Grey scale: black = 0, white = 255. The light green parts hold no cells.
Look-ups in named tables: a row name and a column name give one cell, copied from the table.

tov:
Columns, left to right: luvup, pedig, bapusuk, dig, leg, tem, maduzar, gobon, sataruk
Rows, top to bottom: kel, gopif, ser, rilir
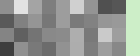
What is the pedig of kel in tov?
226
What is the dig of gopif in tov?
119
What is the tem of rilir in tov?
173
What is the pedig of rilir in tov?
144
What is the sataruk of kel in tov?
86
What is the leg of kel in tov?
157
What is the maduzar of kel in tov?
148
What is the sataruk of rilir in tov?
136
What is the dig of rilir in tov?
108
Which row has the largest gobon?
ser

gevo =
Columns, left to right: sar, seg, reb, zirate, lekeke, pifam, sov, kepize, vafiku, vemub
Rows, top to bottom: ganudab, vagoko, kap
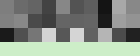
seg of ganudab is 107
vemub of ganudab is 136
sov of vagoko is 101
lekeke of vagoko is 101
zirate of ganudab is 67
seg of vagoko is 136
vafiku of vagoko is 158
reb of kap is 118
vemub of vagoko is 147
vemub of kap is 33
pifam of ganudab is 83
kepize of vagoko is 26
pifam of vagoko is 99
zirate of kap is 211
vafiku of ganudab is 168
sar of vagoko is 129
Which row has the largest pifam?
kap

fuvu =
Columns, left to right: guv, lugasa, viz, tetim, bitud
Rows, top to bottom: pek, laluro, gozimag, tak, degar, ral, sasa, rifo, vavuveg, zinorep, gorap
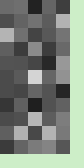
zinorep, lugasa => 177
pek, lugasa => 111
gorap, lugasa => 100
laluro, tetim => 92
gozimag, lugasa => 112
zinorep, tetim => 179
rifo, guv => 54
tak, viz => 139
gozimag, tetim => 88
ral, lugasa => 90
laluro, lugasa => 99
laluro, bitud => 178
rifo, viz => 31
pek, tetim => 101
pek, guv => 107
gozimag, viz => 68
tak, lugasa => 60

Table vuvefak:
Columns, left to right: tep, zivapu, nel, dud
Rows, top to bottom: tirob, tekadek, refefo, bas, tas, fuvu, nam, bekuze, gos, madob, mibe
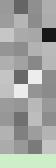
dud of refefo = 24
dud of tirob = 174
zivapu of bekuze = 150
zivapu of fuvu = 104
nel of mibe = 122
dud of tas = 183
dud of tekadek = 172
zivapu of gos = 112
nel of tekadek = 140
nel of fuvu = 237
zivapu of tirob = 101
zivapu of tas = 162
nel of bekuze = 184
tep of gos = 151
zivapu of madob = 128
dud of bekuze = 153
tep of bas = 149
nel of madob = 157
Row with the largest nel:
fuvu

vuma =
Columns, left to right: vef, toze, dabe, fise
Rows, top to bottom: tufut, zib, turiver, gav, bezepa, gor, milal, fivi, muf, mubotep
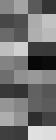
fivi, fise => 92
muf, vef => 174
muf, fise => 67
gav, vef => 190
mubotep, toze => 59
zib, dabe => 172
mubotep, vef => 63
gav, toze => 208
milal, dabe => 97
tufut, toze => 164
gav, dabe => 58
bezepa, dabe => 7
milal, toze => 51
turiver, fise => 186
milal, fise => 86

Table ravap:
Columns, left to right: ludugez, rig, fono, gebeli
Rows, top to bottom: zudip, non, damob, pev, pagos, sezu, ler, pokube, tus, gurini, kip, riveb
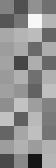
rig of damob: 180
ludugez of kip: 157
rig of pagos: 70
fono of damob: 188
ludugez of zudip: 130
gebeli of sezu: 176
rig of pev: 170
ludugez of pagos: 163
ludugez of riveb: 73
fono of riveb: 22
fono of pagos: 174
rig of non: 117
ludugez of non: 86
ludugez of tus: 194

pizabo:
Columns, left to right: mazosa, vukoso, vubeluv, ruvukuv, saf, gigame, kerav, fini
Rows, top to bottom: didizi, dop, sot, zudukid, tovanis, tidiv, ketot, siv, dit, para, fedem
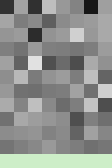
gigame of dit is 79
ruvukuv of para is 130
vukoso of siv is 132
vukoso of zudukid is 115
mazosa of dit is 113
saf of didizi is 152
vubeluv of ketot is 111
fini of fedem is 118
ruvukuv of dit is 150
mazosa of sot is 149
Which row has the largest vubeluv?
tovanis

